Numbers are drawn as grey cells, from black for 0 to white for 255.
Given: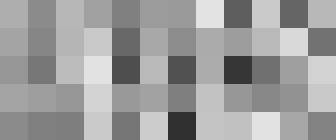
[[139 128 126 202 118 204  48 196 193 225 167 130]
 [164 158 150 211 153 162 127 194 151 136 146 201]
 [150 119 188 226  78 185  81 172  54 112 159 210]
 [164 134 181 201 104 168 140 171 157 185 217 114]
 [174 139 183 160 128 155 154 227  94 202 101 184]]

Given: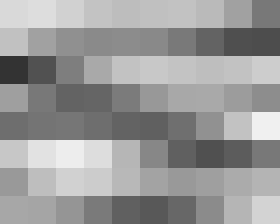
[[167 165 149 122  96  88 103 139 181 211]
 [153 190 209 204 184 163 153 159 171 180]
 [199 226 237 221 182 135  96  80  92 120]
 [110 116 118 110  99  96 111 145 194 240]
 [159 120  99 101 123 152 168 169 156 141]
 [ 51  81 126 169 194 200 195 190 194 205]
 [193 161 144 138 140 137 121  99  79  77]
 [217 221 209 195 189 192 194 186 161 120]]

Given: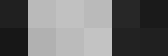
[[ 23 177 187 195  34  32]
 [ 32 186 193 186  39  26]]

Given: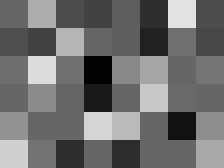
[[207 115  45 102  45 102 102 169]
 [147 102 102 213 186 102  17 141]
 [102 140 100  25 102 200 106 102]
 [110 221 113   3 137 166 102 116]
 [ 79  66 181 102  95  33 112  71]
 [102 173  76  66  94  46 226  77]]

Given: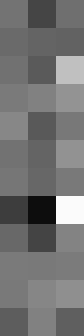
[[ 93 129  95]
 [121 134 143]
 [122 121 123]
 [104  68 131]
 [ 61  13 251]
 [118 103 121]
 [114 100 146]
 [135  89 120]
 [122 129 147]
 [113  90 192]
 [106 100  98]
 [115  69 111]]

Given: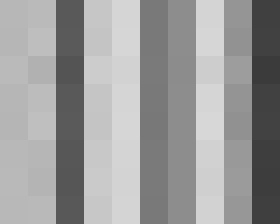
[[184 185  88 199 212 121 141 210 151  63]
 [185 180  86 202 211 122 141 207 155  61]
 [184 182  87 200 212 122 141 209 153  62]
 [181 191  90 196 214 120 141 215 145  66]
 [182 188  89 197 213 121 141 213 148  65]
 [186 177  84 204 210 122 140 205 157  59]
 [182 190  90 196 214 121 141 214 146  65]
 [183 186  89 198 213 121 141 212 149  64]]
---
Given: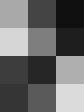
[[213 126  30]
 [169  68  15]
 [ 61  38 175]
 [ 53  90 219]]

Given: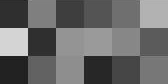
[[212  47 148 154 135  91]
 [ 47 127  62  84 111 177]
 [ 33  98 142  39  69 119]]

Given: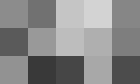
[[146  57  70 168  76]
 [140 113 197 211 134]
 [ 90 153 189 175 126]]

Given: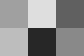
[[189  39 137]
 [160 222  96]]

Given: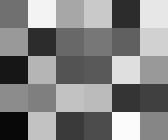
[[153  44 104 119  96 209]
 [140 127 194 187  52  64]
 [112 243 167 201  44 231]
 [ 22 181  83  89 223 153]
 [  8 194  58  76 251 134]]

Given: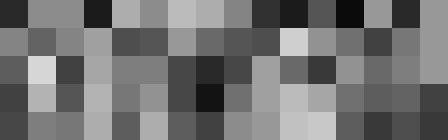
[[132  99 132 160  78  85 152 105  85  78 207 146 112  65 119 152]
 [ 93 214  65 166 126 126  71  41  71 160 105  57 146 105 126 152]
 [ 71 126 119 173  93 173  93  65 140 152 193 200  93  57  78  57]
 [ 65 179  85 179 119 146  71  19 112 160 187 166 112  93  99  65]
 [ 41 140 140  27 173 140 187 173 132  49  27  85  11 152  41 152]]

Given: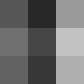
[[112  70 194]
 [ 98  55 175]
 [ 86  40 154]]
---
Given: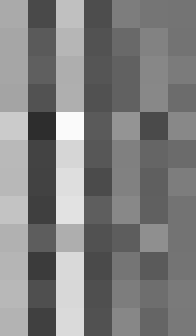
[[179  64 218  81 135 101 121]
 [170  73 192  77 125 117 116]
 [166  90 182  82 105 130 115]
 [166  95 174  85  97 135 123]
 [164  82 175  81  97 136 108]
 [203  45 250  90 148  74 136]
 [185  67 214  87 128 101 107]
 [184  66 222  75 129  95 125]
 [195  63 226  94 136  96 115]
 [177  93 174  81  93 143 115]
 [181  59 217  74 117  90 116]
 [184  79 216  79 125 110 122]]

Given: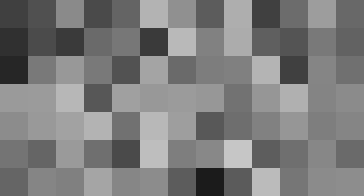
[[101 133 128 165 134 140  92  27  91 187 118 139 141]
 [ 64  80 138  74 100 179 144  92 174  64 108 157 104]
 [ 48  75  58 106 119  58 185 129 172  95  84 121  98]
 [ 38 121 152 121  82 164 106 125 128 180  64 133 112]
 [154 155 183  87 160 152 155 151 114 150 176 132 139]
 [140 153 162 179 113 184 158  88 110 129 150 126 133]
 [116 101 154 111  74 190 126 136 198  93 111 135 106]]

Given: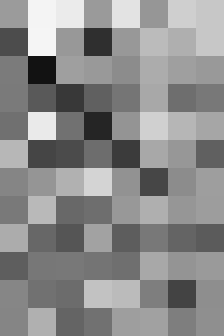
[[133 176 100 113 158 161 126 143]
 [155 244 235 154 227 150 207 199]
 [ 76 245 152  47 152 187 175 199]
 [123  18 159 153 140 172 159 153]
 [122  89  56  96 117 168 110 120]
 [112 234 113  37 148 208 182 166]
 [183  69  75 109  59 168 151  96]
 [133 149 177 212 146  70 140 158]
 [121 185 104 110 152 175 150 157]
 [172 103  85 162  93 120 100  91]
 [ 94 119 120 116 111 168 148 154]
 [134 113 108 194 187 126  67 142]]

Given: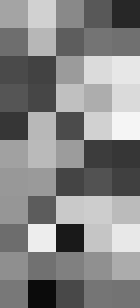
[[120  11  72 117 115]
 [164 209 137  88  39]
 [110 183  93 116 112]
 [ 74  66 155 219 231]
 [ 85  70 192 173 218]
 [ 54 184  75 209 245]
 [161 186 156  60  54]
 [152 154  68  82  64]
 [150  92 201 205 187]
 [109 237  25 197 232]
 [143 113 128 144 172]]

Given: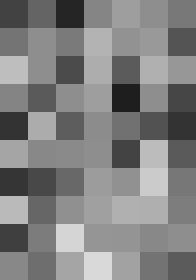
[[136 110 165 217 162 115  91]
 [ 66 100  37 133 158 142 120]
 [116 142 122 179 146 153  84]
 [190 142  75 173  91 176 151]
 [132  90 142 158  30 142  70]
 [ 51 172  93 140 113  82  51]
 [165 136 138 142  67 188  90]
 [ 53  72 104 156 145 203 119]
 [186 102 144 160 176 175 125]
 [ 63 124 213 149 148 136 142]]

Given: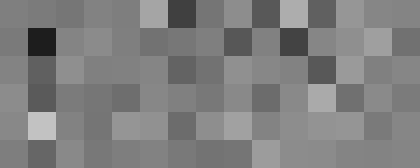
[[126 102 137 120 126 130 121 115 117 156 140 139 132 131 133]
 [127 123 118 130 126 165  64 117 141  88 173  96 150 134 132]
 [122  29 132 139 127 114 119 127  87 129  67 134 143 159 113]
 [131  96 143 128 129 133  99 114 144 135 130  88 154 128 134]
 [140  90 123 118 110 135 128 120 137 108 137 170 112 138 123]
 [136 194 130 117 149 145 108 142 161 131 141 147 149 122 134]]

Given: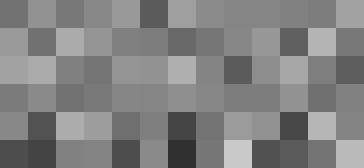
[[ 77  68 129 132  77 138  48 119 201  81  91 116 186]
 [114 146 120 136 153  91 159 139 133 133 129 125 162]
 [154 113 171 148 128 125 104 118 135 152  96 180 120]
 [163 171 128 117 148 146 175 132  91 142 167 126  93]
 [123 138 114 121 134 133 143 135 125 125 146 112 129]
 [136  82 172 157 111 127  69 115 155 146  71 182 132]]

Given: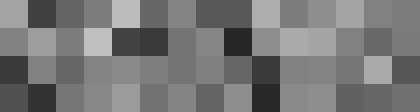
[[ 81  51 118 135 155 114 132 100 141  41 137 142  97 102 113]
 [163  65 100 125 188 103 132  88  88 173 124 142 164 129 124]
 [129 157 124 192  67  58 116 134  39 141 170 164 129 105 123]
 [ 59 129 103 131 137 126 116 128 102  58 129 131 118 169  87]]

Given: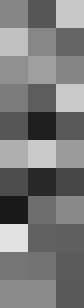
[[138 138  89]
 [134  86 200]
 [192 135 101]
 [144 159 133]
 [123  93 201]
 [ 86  31  89]
 [175 202 155]
 [ 77  40  71]
 [ 25 110 137]
 [226  97  95]
 [117 115  91]]
